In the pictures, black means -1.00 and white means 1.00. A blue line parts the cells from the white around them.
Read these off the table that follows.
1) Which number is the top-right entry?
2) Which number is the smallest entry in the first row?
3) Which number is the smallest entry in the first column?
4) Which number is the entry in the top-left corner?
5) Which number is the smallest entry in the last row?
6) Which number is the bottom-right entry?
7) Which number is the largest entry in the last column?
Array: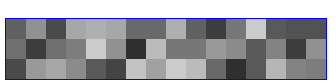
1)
-0.36
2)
-0.52
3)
-0.42
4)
-0.24
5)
-0.63
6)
-0.02
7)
0.14

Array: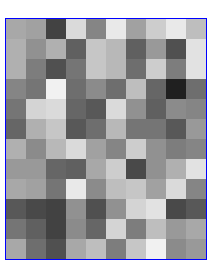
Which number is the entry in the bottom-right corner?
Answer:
0.20
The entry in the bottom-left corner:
0.32
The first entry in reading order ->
0.32
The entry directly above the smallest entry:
-0.02
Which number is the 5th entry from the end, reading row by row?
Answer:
-0.02
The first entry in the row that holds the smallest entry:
0.04
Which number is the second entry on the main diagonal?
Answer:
0.14
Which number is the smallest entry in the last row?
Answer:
-0.37
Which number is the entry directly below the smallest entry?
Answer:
0.09
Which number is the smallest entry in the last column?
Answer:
-0.31
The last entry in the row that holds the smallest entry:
-0.14
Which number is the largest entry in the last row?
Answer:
0.89
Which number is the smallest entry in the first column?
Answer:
-0.31
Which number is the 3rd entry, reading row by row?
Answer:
-0.48
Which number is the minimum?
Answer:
-0.75
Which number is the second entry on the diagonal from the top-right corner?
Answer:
-0.37
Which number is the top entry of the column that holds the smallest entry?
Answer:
0.83
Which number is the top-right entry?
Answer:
0.49
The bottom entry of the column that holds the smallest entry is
0.09
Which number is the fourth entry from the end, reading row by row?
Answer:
0.55

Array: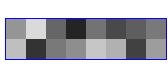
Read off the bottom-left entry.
0.50
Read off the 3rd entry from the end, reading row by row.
0.39
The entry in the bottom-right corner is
0.23
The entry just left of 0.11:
-0.05
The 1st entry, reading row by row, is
0.17

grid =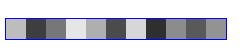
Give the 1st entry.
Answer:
0.48
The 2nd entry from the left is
-0.51
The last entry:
0.15

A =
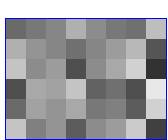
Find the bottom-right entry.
-0.50
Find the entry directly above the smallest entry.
-0.33
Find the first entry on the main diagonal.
-0.17
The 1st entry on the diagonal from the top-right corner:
0.49
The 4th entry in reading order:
0.38
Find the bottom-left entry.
0.54
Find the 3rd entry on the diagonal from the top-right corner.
0.32
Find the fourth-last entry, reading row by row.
0.10
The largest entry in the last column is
0.81
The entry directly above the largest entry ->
-0.61
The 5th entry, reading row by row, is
0.10
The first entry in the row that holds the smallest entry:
0.54
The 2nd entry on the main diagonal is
0.16

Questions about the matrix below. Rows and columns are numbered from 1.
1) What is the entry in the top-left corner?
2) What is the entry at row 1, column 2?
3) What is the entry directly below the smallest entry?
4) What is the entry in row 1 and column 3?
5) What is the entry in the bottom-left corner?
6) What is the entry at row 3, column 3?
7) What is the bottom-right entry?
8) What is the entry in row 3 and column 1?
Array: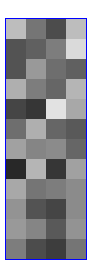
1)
0.48
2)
-0.08
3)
0.32
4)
-0.40
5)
-0.02
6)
-0.14
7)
-0.08
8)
-0.35

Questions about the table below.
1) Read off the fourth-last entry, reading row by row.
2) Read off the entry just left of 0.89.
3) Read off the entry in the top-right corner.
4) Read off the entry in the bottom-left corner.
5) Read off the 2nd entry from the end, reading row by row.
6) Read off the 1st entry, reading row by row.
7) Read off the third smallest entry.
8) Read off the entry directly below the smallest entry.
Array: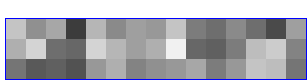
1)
0.19
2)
0.37
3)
0.25
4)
-0.08
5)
0.48
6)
0.54
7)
-0.36
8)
-0.19
